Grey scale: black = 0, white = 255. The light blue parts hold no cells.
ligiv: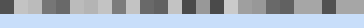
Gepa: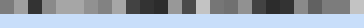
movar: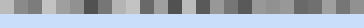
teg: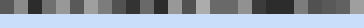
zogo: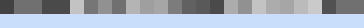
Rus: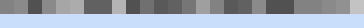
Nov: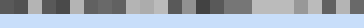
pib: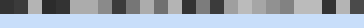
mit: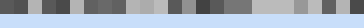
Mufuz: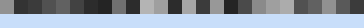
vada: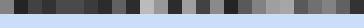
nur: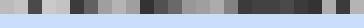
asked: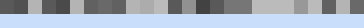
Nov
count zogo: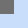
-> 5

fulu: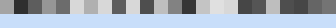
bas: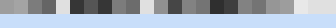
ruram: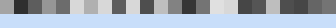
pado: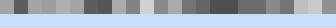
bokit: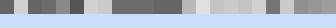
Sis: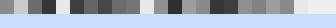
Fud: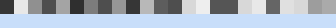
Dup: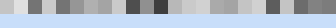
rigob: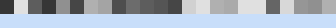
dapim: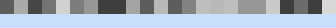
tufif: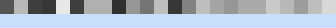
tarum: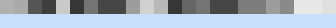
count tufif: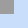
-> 1
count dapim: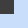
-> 4
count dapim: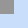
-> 3
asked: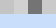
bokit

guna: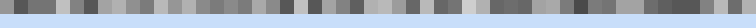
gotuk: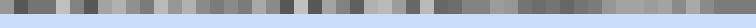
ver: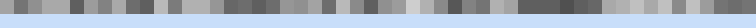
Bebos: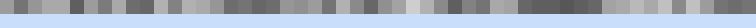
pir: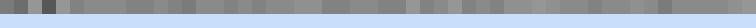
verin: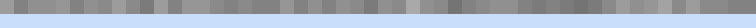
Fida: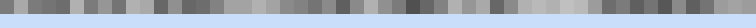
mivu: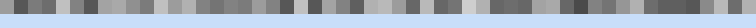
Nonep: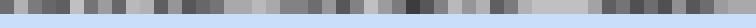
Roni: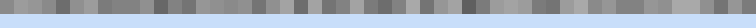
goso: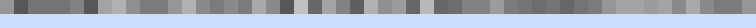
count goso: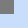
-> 8
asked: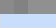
pir
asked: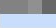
Roni
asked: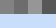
Nonep
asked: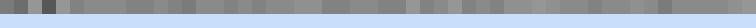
pir

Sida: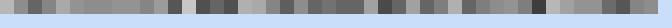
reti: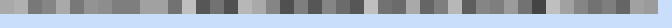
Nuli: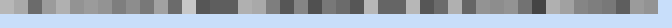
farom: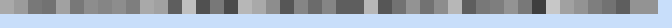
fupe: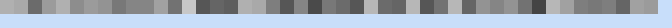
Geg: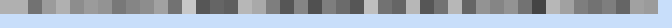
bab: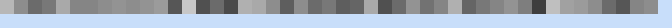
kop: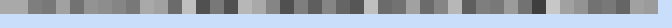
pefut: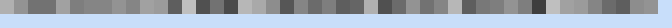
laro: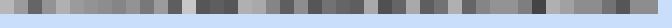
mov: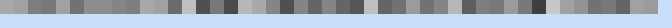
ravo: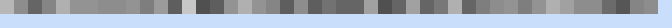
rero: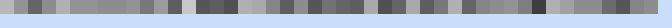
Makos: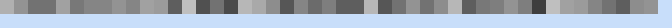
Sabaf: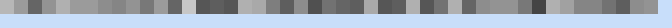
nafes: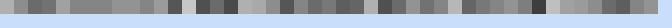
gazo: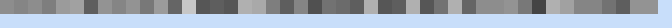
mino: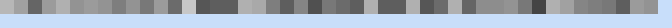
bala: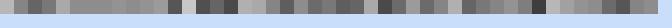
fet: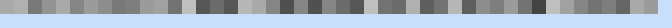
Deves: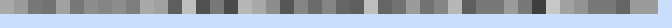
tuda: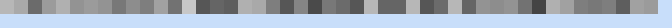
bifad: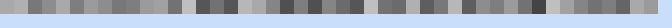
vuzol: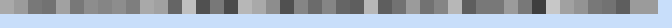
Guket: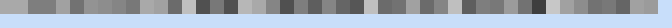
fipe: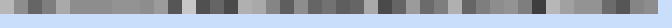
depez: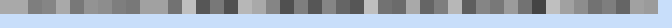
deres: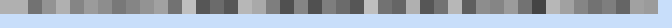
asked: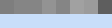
pefut
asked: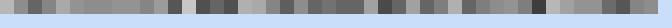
Sida
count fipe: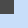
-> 2
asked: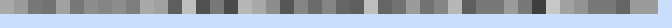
Deves
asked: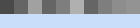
Sida
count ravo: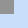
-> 7

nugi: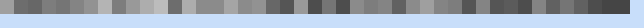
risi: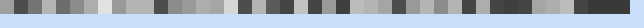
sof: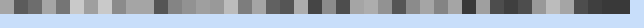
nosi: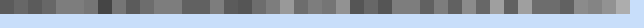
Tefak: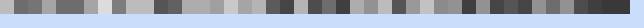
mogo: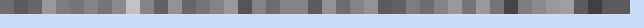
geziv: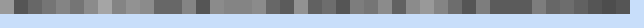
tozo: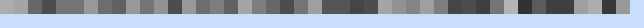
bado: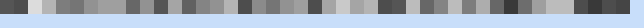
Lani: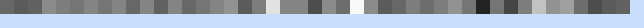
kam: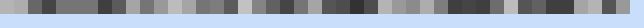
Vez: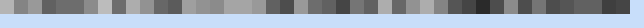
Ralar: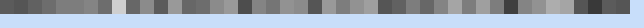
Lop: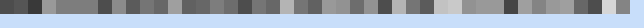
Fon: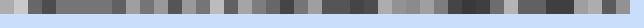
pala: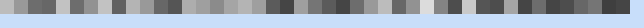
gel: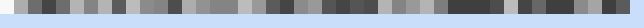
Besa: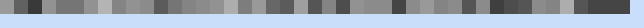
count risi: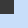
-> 3
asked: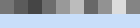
pala
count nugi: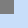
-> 4
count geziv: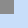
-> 6

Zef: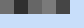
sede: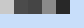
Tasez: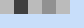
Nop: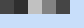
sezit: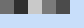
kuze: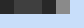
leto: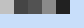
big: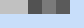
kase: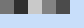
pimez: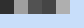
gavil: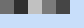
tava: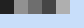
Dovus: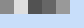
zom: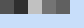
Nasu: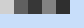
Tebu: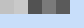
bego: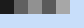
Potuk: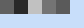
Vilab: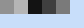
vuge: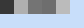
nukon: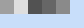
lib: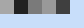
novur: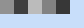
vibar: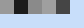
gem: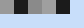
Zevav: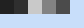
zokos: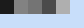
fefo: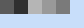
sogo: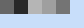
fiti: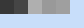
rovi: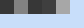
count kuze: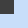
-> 2
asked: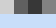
Nasu
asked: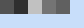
zom
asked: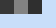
Nasu
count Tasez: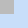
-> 3

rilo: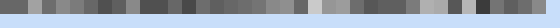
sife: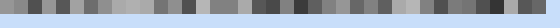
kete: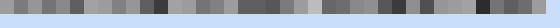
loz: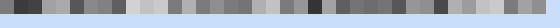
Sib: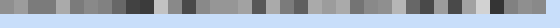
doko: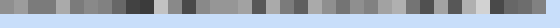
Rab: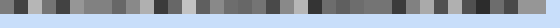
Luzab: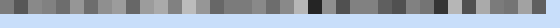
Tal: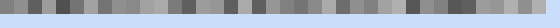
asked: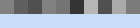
Luzab
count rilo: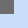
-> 5
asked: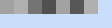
doko
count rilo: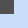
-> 3

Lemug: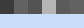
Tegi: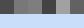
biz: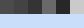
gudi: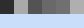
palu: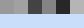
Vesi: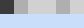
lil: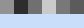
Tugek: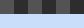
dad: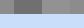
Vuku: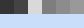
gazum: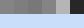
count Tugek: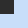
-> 3
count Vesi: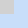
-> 3
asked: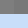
gazum
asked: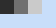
lil
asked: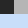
palu
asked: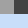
palu

